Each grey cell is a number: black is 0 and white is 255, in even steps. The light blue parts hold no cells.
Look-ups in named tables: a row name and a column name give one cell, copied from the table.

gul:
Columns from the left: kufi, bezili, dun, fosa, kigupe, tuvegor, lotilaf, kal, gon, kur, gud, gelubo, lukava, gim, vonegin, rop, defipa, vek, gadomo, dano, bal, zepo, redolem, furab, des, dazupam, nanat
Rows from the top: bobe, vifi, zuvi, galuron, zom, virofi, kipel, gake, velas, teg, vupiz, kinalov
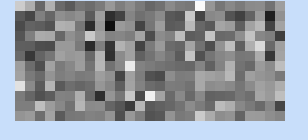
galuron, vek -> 93
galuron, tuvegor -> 144
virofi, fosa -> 118
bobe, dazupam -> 114
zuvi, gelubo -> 145
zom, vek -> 164
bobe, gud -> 126
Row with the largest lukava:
vupiz

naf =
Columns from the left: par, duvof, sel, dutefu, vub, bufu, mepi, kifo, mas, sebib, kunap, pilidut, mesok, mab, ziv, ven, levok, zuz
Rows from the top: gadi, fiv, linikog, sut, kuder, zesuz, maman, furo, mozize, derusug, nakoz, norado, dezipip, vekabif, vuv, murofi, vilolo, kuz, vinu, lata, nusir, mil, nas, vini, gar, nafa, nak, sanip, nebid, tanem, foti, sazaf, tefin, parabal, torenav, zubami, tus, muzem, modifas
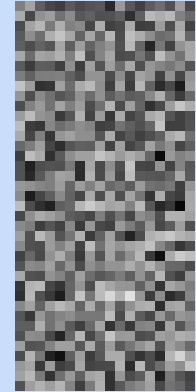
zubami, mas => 87
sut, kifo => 166
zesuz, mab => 82
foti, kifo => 172
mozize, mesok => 181
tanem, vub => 28
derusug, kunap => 117
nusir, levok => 8

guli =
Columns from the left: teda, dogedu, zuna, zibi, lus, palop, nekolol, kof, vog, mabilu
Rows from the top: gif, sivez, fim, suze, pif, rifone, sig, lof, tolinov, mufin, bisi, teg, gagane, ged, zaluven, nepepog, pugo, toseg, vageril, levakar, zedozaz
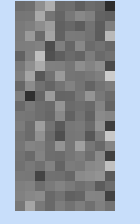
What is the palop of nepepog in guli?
118
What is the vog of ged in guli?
124
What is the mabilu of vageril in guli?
108
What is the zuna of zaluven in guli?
128
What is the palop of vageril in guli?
122
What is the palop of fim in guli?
104
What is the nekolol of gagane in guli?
122
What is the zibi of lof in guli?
114
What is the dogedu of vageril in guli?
130
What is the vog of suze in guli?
92
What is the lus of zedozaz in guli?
125
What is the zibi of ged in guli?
108
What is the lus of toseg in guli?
112
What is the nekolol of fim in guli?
93
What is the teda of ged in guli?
116
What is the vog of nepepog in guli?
138
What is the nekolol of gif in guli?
95
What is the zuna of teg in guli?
110
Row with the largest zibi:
gif

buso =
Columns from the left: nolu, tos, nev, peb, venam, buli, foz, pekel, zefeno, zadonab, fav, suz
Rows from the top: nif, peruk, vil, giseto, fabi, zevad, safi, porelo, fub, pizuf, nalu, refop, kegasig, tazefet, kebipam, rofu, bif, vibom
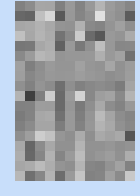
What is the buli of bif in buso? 143
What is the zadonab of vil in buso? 148
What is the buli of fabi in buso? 153
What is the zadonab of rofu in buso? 157
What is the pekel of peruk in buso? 145
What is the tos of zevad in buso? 155
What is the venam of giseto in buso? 115
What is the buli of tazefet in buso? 143
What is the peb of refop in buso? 170
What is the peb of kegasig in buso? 165
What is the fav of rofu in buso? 145
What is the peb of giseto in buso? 171
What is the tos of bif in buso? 171
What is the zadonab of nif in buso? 155
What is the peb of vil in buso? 168
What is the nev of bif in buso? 187
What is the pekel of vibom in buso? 130
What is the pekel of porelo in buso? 152
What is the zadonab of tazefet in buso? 162
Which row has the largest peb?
peruk

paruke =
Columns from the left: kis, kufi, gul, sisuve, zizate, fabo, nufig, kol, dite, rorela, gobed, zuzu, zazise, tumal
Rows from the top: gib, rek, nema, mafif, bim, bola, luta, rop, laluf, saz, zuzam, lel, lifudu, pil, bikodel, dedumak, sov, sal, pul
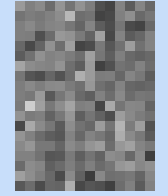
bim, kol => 76
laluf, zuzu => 103
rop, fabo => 108
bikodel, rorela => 109
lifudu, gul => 138
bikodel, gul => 120
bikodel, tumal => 121
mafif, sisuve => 108
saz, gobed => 137
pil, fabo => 131
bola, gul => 145
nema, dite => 93
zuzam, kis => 122
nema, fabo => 119
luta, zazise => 130
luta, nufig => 94
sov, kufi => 140
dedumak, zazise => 138
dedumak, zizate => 89
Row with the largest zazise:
lifudu

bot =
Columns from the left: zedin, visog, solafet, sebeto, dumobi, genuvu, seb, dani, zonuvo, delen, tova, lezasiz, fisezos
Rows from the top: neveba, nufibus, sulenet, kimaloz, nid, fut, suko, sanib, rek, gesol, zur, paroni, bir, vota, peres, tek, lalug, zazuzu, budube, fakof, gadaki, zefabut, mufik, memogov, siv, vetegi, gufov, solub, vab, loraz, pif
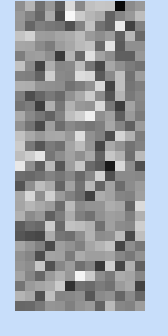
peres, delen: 169
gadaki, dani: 147
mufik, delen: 160
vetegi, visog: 133
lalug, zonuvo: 90
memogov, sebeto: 172
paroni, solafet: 119
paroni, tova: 94
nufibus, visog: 130
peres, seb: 188
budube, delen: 163
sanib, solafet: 98
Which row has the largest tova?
sulenet

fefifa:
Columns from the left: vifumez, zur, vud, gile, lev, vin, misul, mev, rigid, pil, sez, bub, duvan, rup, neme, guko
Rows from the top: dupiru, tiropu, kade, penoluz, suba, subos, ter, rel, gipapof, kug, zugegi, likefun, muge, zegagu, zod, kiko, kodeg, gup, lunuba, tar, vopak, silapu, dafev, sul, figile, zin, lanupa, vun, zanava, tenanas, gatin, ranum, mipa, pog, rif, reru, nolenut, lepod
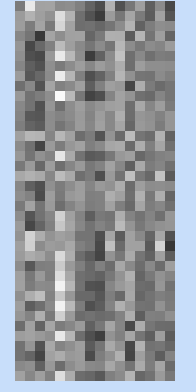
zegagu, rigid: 84
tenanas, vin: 151
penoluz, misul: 162
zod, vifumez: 139
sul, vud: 173
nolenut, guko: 107
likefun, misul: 154
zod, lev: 124
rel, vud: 104
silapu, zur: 85
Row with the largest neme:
figile

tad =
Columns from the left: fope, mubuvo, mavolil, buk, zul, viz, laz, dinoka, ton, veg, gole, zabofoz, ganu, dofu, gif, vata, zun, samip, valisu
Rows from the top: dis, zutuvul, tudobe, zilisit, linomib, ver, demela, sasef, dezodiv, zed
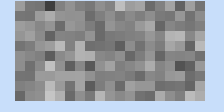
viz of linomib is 129
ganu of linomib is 114
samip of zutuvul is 114
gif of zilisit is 134
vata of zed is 142
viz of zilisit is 130
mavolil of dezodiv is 141
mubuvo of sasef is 115
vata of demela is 144
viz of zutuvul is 145
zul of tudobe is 108
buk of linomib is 157
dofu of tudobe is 168
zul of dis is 129
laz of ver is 178
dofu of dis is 107
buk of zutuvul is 172
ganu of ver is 125
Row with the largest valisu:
linomib

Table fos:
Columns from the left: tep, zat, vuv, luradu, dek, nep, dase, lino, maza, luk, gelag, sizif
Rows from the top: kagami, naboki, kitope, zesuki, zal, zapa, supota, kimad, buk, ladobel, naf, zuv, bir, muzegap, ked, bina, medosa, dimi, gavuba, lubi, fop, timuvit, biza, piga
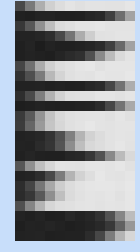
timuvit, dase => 35
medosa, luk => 227
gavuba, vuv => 119
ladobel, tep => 46
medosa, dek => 227
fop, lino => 228
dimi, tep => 34
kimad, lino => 226
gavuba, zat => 69
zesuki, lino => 206
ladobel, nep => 223
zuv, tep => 58
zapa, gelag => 218

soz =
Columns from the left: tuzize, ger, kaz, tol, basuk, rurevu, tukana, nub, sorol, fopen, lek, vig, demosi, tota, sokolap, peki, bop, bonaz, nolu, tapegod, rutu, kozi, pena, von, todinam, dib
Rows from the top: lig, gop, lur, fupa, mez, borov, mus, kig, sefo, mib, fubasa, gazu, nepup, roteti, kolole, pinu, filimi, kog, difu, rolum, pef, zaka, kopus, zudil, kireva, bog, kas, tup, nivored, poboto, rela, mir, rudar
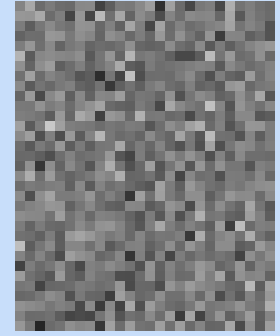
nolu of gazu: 114
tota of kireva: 98
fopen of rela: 137
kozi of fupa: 133
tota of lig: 157
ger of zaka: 136
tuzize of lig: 132
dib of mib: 86
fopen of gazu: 151
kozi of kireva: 140
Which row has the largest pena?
kopus

